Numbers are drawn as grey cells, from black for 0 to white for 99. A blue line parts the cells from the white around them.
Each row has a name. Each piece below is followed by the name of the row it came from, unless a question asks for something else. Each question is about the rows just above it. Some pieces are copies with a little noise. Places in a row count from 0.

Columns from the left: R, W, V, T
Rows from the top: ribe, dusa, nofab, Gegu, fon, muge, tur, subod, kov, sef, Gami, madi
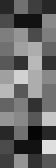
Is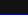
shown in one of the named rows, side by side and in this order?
yes
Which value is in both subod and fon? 19
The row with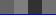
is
subod
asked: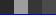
madi
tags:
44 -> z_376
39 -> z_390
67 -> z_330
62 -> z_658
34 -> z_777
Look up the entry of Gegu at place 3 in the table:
z_390
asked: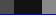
dusa

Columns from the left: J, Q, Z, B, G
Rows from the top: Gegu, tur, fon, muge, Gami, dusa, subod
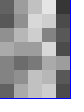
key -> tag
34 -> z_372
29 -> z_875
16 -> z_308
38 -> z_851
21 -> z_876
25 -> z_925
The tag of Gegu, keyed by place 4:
z_876
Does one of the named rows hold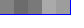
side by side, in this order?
yes
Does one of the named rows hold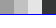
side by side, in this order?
yes
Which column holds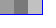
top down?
Z
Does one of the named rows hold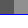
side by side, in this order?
yes
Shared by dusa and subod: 75

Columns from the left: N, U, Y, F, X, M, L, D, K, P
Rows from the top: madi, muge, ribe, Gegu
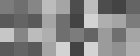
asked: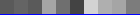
muge
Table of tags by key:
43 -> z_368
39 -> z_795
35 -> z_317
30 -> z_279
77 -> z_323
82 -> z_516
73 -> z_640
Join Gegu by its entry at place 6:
z_516
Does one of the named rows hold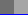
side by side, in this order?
yes
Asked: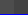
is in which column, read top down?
M
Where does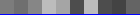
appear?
madi

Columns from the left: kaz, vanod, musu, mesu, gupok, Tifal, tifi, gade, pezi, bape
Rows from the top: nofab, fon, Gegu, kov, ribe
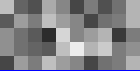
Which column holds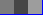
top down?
tifi
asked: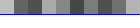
nofab
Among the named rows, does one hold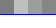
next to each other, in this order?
yes

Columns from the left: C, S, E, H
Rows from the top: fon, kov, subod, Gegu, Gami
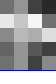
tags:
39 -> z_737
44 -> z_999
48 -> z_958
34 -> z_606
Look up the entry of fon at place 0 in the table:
z_999
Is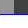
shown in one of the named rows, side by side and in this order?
yes
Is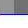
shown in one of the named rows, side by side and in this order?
no
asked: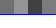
Gami
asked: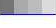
subod
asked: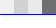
kov

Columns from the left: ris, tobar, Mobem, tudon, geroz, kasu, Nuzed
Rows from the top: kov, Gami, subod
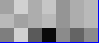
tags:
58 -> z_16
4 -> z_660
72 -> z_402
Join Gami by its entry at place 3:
z_402
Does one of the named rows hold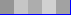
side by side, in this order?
no
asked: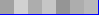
kov
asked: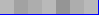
Gami
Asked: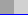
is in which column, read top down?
tobar
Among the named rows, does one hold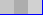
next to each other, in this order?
no

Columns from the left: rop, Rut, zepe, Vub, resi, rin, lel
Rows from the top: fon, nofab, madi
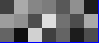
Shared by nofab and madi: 30
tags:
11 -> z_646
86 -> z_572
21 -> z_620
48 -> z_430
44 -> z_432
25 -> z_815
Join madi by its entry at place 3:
z_815
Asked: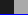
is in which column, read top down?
lel
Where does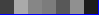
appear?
fon
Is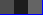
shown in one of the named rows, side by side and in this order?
no
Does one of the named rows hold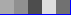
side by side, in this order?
no

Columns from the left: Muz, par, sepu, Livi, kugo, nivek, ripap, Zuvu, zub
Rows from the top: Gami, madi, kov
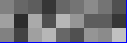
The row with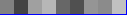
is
kov
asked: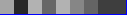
madi
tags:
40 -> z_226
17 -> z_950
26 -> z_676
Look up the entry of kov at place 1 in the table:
z_676
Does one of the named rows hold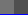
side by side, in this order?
yes
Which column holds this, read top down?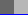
kugo
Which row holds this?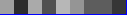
madi

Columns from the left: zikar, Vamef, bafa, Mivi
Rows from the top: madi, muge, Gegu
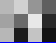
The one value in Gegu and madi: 71
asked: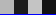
Gegu
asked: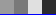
muge
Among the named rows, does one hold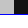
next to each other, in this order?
yes

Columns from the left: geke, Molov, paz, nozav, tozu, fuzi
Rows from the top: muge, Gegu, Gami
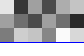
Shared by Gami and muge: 76
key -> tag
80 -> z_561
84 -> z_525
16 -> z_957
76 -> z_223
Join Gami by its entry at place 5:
z_525
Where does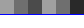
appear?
Gegu
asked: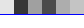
muge
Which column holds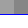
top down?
nozav

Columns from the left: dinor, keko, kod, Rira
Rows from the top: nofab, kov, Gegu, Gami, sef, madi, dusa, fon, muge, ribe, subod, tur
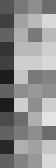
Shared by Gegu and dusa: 38
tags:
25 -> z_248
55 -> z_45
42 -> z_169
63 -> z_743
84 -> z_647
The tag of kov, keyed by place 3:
z_647
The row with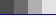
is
muge

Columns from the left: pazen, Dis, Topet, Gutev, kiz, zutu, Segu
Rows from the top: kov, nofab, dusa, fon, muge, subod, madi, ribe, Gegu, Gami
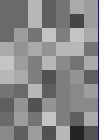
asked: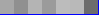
fon
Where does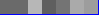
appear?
kov
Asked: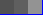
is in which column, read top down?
Gutev
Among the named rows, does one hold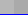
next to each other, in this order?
yes
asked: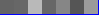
nofab
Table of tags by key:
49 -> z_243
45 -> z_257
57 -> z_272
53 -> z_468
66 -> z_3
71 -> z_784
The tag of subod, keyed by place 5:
z_272
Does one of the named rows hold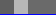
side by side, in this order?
no

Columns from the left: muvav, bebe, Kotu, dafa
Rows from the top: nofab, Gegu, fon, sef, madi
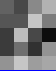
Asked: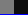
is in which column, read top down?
dafa
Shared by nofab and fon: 28
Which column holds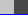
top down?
Kotu
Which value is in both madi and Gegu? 77

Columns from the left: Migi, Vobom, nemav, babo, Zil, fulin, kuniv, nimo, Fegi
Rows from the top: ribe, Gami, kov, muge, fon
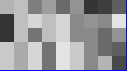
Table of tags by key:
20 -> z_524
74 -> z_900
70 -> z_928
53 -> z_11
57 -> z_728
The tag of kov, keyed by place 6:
z_11
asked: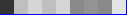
Gami
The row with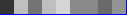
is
kov
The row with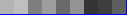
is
ribe
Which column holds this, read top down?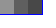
Fegi
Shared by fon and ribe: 70

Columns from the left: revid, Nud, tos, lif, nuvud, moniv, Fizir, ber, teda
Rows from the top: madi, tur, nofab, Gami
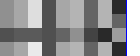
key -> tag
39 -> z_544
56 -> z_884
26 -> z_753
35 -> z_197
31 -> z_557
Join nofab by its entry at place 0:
z_557
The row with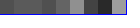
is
nofab

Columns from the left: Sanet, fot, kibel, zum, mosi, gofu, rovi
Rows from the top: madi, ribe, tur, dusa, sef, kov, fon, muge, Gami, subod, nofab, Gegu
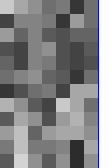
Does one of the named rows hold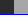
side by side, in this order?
yes
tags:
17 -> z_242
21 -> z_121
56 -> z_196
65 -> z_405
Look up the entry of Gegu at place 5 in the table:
z_242

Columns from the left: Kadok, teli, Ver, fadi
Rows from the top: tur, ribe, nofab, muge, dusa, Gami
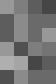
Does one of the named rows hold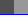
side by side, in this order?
no
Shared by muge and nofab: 59

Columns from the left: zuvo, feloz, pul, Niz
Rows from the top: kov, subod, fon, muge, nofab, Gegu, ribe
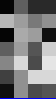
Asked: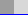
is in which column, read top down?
feloz
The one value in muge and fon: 61
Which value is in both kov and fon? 2
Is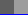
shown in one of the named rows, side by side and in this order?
yes
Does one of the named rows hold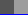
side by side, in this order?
no
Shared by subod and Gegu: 56
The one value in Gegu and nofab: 84

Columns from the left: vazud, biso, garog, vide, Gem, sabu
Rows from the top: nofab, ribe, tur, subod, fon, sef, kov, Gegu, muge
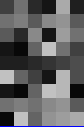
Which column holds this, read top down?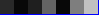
biso
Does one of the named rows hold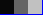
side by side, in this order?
yes
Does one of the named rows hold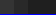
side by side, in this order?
no
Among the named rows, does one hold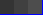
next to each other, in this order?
yes
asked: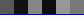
tur

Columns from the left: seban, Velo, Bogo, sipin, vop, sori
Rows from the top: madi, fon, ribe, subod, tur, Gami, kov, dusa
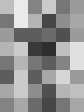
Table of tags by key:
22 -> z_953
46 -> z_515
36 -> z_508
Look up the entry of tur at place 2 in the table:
z_515
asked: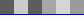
Gami
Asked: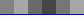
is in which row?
dusa

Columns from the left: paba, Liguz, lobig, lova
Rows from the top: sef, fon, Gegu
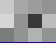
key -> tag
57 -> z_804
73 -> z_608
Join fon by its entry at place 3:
z_608
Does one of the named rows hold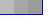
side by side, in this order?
no
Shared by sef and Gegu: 57
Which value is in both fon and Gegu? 57
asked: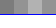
Gegu

